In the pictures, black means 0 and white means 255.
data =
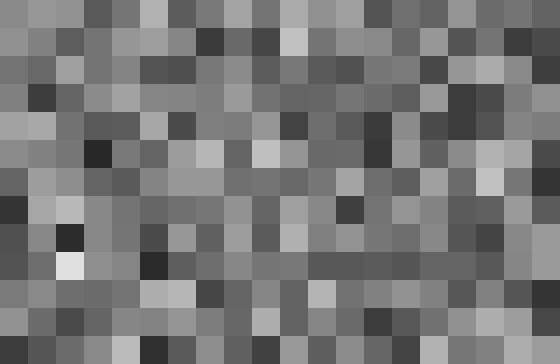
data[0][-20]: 137
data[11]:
[146, 108, 74, 101, 134, 131, 149, 125, 103, 174, 99, 133, 106, 60, 88, 113, 144, 174, 157, 71]
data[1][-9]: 116
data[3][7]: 125
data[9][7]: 110
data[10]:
[123, 137, 110, 108, 116, 174, 182, 70, 101, 134, 99, 180, 114, 130, 146, 130, 87, 129, 86, 53]
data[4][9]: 150
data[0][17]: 107
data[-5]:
[80, 136, 44, 136, 117, 75, 151, 97, 157, 91, 176, 128, 147, 119, 110, 136, 86, 68, 136, 154]
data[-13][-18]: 146
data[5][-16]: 121
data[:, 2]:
[146, 93, 159, 101, 114, 119, 142, 185, 44, 224, 110, 74, 108]
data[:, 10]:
[170, 192, 120, 100, 67, 149, 104, 159, 176, 120, 99, 99, 153]
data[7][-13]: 119
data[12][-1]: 155
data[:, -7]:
[84, 137, 119, 108, 59, 55, 110, 115, 119, 91, 130, 60, 102]
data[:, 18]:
[116, 61, 137, 124, 132, 165, 118, 154, 136, 134, 86, 157, 173]
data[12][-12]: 97
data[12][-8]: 140
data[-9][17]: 82
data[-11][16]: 150
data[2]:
[115, 104, 159, 116, 132, 84, 79, 120, 139, 92, 120, 90, 81, 119, 123, 72, 150, 171, 137, 62]
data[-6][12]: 64
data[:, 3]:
[89, 116, 116, 139, 89, 40, 100, 136, 136, 143, 108, 101, 137]
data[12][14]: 68
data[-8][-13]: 182
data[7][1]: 166
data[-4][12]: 88
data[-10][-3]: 75
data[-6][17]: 96
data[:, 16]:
[148, 84, 150, 60, 60, 139, 107, 91, 86, 101, 87, 144, 118]

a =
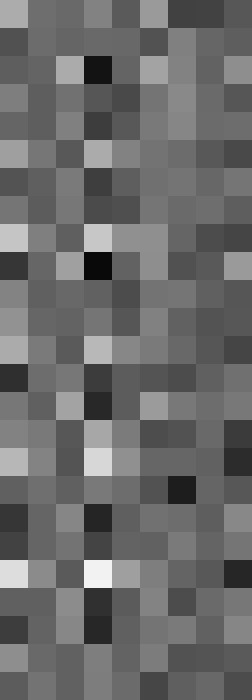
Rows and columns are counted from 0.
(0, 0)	172
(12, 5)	122
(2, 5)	163
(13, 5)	84
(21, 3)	48
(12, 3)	184
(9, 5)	142
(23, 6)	82
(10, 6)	117
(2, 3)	19
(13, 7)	96
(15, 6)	82
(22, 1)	99
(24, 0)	92
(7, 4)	79
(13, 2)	119
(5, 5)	115
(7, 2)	119
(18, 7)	94
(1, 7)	102
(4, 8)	109
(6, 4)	94
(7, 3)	75
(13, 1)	109
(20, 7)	88
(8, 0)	197
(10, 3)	97
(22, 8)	134
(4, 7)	107
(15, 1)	121
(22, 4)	96
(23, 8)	90
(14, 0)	119
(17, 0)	96
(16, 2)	84
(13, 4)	92

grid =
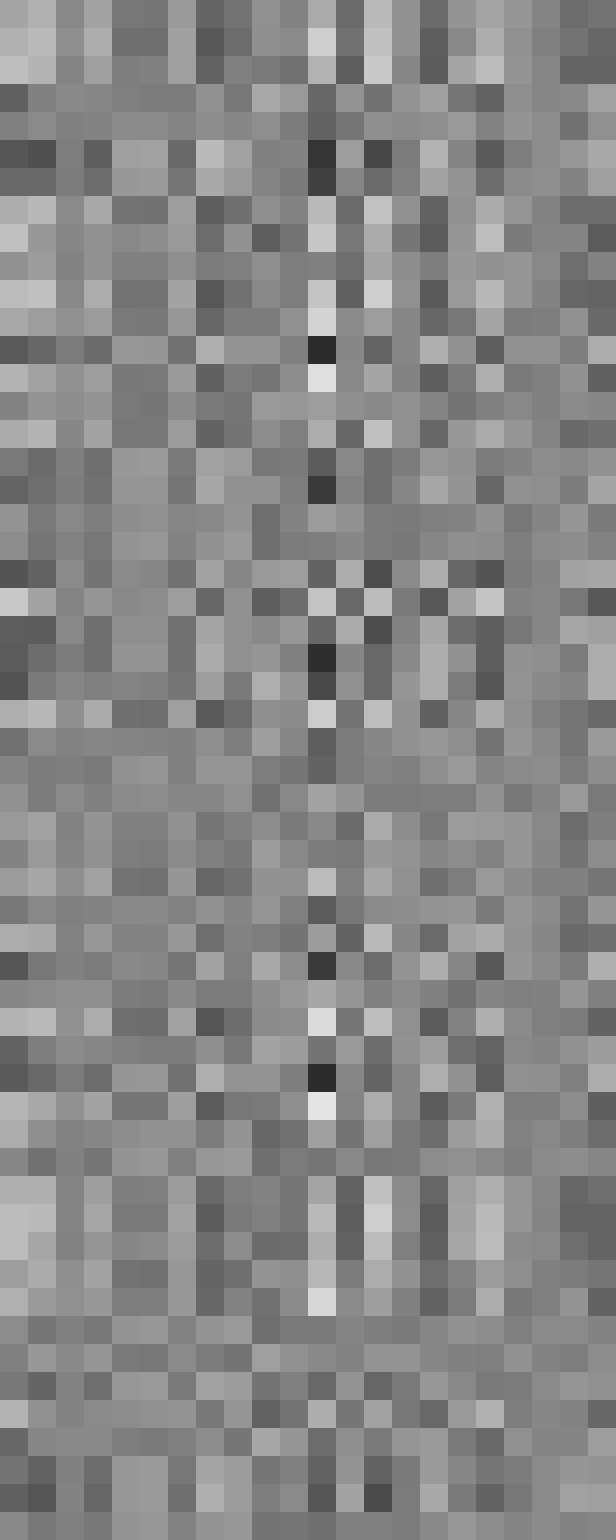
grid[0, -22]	165
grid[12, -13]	147
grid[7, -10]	106
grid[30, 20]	116
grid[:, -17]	[118, 110, 128, 123, 138, 161, 154, 114, 141, 129, 115, 120, 150, 121, 118, 119, 154, 149, 144, 151, 134, 140, 143, 148, 128, 110, 131, 149, 140, 129, 123, 113, 136, 131, 134, 122, 109, 123, 151, 117, 146, 152, 127, 122, 138, 113, 126, 151, 119, 153, 144, 122, 154, 154, 151]
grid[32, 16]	149
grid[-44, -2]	145
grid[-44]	[168, 157, 145, 155, 121, 120, 151, 102, 124, 124, 144, 211, 139, 157, 134, 103, 119, 164, 124, 126, 145, 105]
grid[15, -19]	163
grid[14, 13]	137
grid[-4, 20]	133
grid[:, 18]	[150, 144, 148, 142, 148, 125, 138, 149, 122, 150, 150, 124, 144, 122, 136, 150, 131, 145, 119, 125, 124, 131, 119, 146, 147, 144, 150, 138, 119, 150, 150, 139, 149, 148, 150, 127, 139, 136, 144, 125, 130, 126, 149, 150, 139, 142, 120, 127, 145, 123, 126, 144, 124, 119, 132]
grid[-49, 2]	124
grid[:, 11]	[170, 206, 178, 103, 98, 53, 64, 186, 199, 128, 196, 211, 43, 223, 157, 173, 91, 57, 155, 126, 99, 195, 103, 46, 73, 204, 94, 99, 163, 137, 123, 187, 91, 156, 58, 167, 219, 116, 43, 228, 160, 118, 165, 185, 173, 183, 215, 122, 137, 104, 173, 108, 98, 85, 112]
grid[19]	[140, 117, 130, 119, 147, 151, 130, 146, 153, 110, 123, 126, 135, 124, 120, 135, 143, 141, 125, 138, 141, 130]
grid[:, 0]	[165, 177, 189, 97, 128, 86, 105, 173, 192, 145, 187, 168, 89, 178, 130, 171, 121, 100, 147, 140, 84, 200, 93, 91, 83, 174, 113, 132, 145, 153, 131, 155, 120, 172, 85, 135, 180, 99, 90, 181, 172, 135, 175, 188, 188, 157, 176, 140, 128, 120, 178, 103, 116, 96, 137]
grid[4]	[128, 138, 128, 131, 138, 138, 132, 141, 135, 142, 123, 98, 117, 143, 138, 142, 153, 130, 148, 140, 114, 144]
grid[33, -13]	126
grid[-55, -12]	130
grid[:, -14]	[115, 108, 128, 119, 135, 161, 153, 112, 146, 127, 113, 124, 147, 124, 117, 116, 155, 145, 148, 153, 134, 145, 144, 144, 122, 108, 126, 149, 144, 127, 120, 113, 133, 131, 127, 123, 109, 120, 147, 119, 148, 154, 125, 121, 140, 111, 130, 153, 116, 156, 149, 118, 156, 156, 152]
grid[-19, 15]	91
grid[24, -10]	145
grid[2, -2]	101
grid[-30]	[174, 184, 143, 171, 112, 110, 159, 89, 108, 143, 139, 204, 115, 189, 146, 97, 135, 171, 144, 127, 117, 105]
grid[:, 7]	[101, 87, 98, 144, 141, 186, 169, 94, 108, 123, 87, 102, 174, 97, 121, 99, 161, 167, 136, 146, 163, 103, 165, 171, 157, 89, 142, 149, 134, 118, 127, 102, 145, 110, 162, 123, 85, 143, 174, 91, 124, 151, 104, 92, 108, 101, 103, 147, 123, 161, 120, 140, 164, 175, 148]
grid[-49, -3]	142
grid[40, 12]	116
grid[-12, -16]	162
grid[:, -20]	[136, 143, 132, 137, 128, 125, 124, 138, 135, 131, 137, 145, 123, 145, 141, 135, 126, 124, 136, 130, 138, 132, 136, 124, 134, 143, 130, 126, 138, 131, 133, 143, 128, 130, 129, 143, 145, 139, 123, 146, 130, 129, 132, 133, 130, 142, 144, 129, 137, 130, 131, 136, 129, 131, 127]
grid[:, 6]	[154, 160, 159, 124, 132, 105, 117, 158, 153, 142, 163, 151, 113, 154, 138, 155, 122, 117, 134, 130, 113, 157, 113, 114, 118, 159, 129, 129, 135, 145, 138, 150, 130, 152, 117, 137, 161, 124, 113, 158, 145, 128, 155, 162, 155, 151, 152, 130, 138, 121, 147, 127, 119, 111, 130]
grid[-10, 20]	123
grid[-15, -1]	109
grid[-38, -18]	149

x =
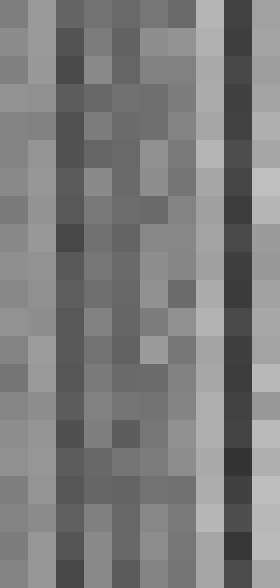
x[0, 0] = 126
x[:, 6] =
[106, 147, 129, 125, 132, 122, 116, 131, 135, 134, 107, 144, 119, 130, 132, 145, 141, 113, 122, 118, 116]
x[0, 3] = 114
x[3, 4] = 113
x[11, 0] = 146
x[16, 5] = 124
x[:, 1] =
[154, 154, 153, 144, 129, 148, 151, 147, 152, 146, 144, 142, 156, 154, 142, 149, 150, 148, 139, 150, 151]
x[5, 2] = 82
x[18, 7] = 183
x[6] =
[137, 151, 90, 138, 105, 142, 116, 166, 69, 191]
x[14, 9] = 152
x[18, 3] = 128
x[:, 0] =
[126, 140, 128, 146, 131, 132, 137, 123, 136, 143, 136, 146, 131, 117, 133, 141, 144, 126, 131, 124, 131]
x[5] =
[132, 148, 82, 101, 105, 145, 122, 180, 78, 166]
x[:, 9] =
[161, 164, 158, 163, 175, 166, 191, 181, 155, 153, 162, 168, 163, 184, 152, 186, 175, 190, 184, 186, 167]
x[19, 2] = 85
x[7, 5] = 105
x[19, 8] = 54
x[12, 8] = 63
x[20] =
[131, 151, 71, 138, 91, 132, 116, 166, 75, 167]
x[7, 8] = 61
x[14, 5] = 114
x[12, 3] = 114
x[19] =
[124, 150, 85, 138, 104, 141, 118, 165, 54, 186]
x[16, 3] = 104
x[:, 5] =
[118, 142, 130, 111, 111, 145, 142, 105, 135, 142, 145, 125, 155, 107, 114, 118, 124, 114, 135, 141, 132]
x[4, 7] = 165
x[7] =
[123, 147, 88, 120, 109, 105, 131, 160, 61, 181]
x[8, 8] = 73
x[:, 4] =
[105, 98, 101, 113, 107, 105, 105, 109, 100, 106, 103, 102, 98, 106, 117, 93, 117, 99, 103, 104, 91]

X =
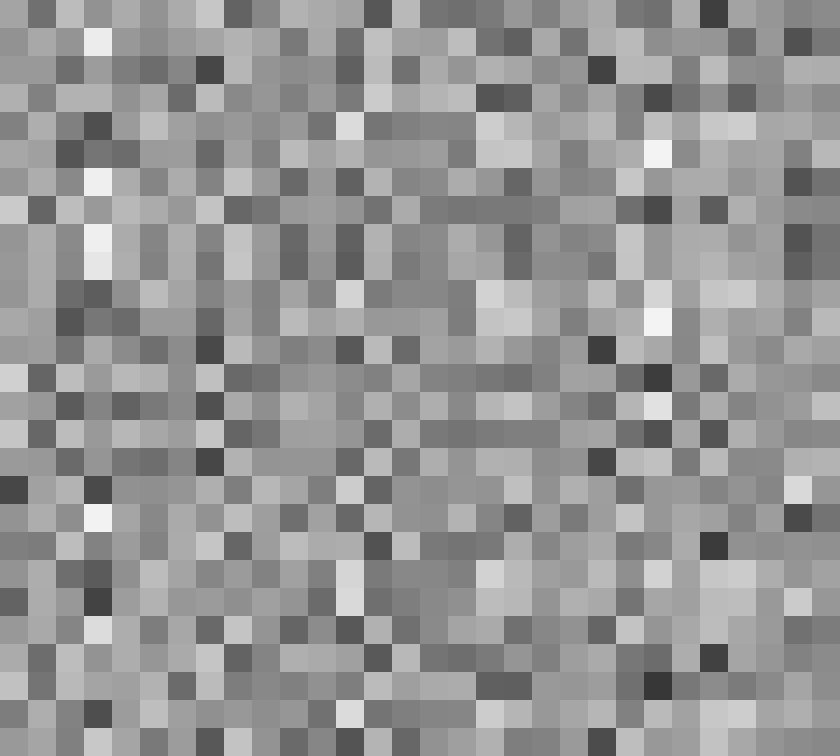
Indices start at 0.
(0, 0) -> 164
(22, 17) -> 170
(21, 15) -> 137
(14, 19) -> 157
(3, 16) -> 188
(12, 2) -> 117
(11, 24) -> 137
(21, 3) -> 67
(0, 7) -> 198
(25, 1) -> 174
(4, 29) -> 155
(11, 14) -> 153
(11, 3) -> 119
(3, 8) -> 137
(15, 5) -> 167
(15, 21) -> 164
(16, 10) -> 149
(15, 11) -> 160
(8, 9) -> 154
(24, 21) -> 157
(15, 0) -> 197
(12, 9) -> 148
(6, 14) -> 133
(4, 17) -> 205
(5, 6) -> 156
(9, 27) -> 157
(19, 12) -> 173
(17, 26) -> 147
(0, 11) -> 170
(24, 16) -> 172
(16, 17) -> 177
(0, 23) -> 112
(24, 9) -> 136
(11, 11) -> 163
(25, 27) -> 165
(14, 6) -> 138
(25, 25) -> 199
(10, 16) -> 126
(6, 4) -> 172
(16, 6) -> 133

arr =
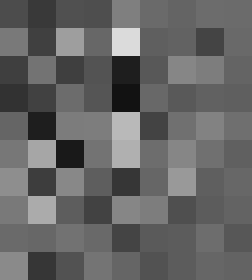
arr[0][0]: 76
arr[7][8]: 99
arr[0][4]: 127
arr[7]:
[121, 171, 93, 66, 134, 125, 79, 92, 99]
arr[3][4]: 18
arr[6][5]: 102
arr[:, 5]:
[106, 95, 88, 104, 67, 109, 102, 125, 90, 82]
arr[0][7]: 108
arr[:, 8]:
[107, 105, 100, 95, 111, 96, 103, 99, 87, 99]
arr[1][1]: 64
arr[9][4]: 101
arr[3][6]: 89
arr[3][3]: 85
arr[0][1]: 57
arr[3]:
[50, 65, 108, 85, 18, 104, 89, 97, 95]
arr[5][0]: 119
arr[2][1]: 115
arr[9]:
[138, 54, 82, 116, 101, 82, 92, 102, 99]
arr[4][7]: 130
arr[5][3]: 115
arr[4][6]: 112
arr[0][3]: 78
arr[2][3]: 83
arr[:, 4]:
[127, 219, 30, 18, 185, 176, 54, 134, 68, 101]
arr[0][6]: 100
